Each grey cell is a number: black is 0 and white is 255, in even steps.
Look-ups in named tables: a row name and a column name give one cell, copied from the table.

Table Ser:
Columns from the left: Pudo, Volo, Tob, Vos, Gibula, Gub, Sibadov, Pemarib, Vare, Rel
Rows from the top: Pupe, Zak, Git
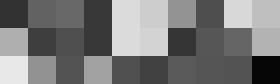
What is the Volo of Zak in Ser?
62
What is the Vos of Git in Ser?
162
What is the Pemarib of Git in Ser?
85
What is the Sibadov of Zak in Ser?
53
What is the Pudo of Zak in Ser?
175
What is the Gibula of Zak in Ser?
219
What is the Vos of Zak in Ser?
56
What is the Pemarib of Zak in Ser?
86
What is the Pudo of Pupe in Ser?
50
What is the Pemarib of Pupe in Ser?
78
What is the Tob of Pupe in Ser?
104
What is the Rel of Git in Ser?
6
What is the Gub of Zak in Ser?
211
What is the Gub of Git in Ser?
65

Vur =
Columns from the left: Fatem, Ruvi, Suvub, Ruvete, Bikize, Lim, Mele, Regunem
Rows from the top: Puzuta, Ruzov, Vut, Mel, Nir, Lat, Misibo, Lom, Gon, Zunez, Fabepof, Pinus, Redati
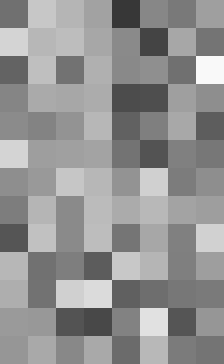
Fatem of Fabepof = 174
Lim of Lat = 83
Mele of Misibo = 124
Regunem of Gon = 209
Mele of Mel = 159
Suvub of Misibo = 198
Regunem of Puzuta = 159
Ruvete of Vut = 176
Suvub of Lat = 160
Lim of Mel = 78

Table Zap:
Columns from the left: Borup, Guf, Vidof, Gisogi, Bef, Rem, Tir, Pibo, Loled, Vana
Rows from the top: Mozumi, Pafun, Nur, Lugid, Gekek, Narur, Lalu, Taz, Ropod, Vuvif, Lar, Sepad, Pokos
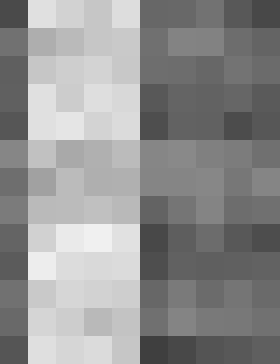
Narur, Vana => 112
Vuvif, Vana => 98
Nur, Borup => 95
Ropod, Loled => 88
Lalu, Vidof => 187
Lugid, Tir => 100
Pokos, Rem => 63
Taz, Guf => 186
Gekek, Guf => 224
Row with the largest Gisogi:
Ropod

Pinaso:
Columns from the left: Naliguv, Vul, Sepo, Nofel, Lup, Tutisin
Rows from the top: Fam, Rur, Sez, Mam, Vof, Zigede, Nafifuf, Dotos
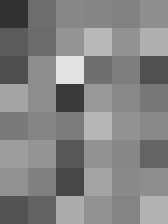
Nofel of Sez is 111
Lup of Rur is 146
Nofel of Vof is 182
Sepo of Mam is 58
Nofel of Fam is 133
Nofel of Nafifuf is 163
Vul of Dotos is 98
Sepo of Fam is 135
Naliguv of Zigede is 158

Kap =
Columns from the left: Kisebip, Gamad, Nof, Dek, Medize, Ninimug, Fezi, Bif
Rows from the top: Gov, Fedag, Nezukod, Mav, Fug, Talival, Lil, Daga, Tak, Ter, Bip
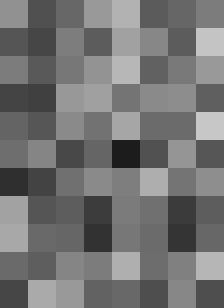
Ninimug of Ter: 109
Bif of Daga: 93
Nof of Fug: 138
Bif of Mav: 95
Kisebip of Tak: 168
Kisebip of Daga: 162
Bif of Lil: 142
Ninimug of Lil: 174
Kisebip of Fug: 100
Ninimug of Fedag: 135

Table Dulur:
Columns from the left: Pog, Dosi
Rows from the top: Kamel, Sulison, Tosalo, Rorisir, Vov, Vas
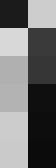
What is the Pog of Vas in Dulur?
202
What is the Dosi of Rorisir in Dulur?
15
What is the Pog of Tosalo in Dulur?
176
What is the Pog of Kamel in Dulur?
27
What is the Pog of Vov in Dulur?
204
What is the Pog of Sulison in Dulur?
216
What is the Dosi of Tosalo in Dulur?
54
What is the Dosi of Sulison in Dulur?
58
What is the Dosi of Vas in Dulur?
11
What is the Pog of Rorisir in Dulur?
179
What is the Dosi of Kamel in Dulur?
205
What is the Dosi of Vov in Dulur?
13

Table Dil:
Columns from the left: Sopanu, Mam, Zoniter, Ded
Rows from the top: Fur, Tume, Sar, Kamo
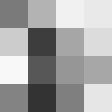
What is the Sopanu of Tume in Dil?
204
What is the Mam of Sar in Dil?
87
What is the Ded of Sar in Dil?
167
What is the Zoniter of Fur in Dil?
241
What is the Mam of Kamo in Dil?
51
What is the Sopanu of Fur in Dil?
122
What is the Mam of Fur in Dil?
179
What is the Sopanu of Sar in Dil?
248

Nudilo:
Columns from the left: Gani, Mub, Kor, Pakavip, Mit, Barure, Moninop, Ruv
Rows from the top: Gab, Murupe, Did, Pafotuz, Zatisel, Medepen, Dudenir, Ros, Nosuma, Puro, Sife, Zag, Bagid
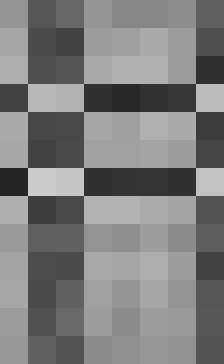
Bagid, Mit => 144
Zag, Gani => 155
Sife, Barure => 165
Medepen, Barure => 164
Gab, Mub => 85
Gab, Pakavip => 149
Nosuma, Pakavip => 147
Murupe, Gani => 165
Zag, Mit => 140
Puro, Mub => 77
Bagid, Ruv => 83
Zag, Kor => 105
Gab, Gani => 148
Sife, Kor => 97
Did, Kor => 84

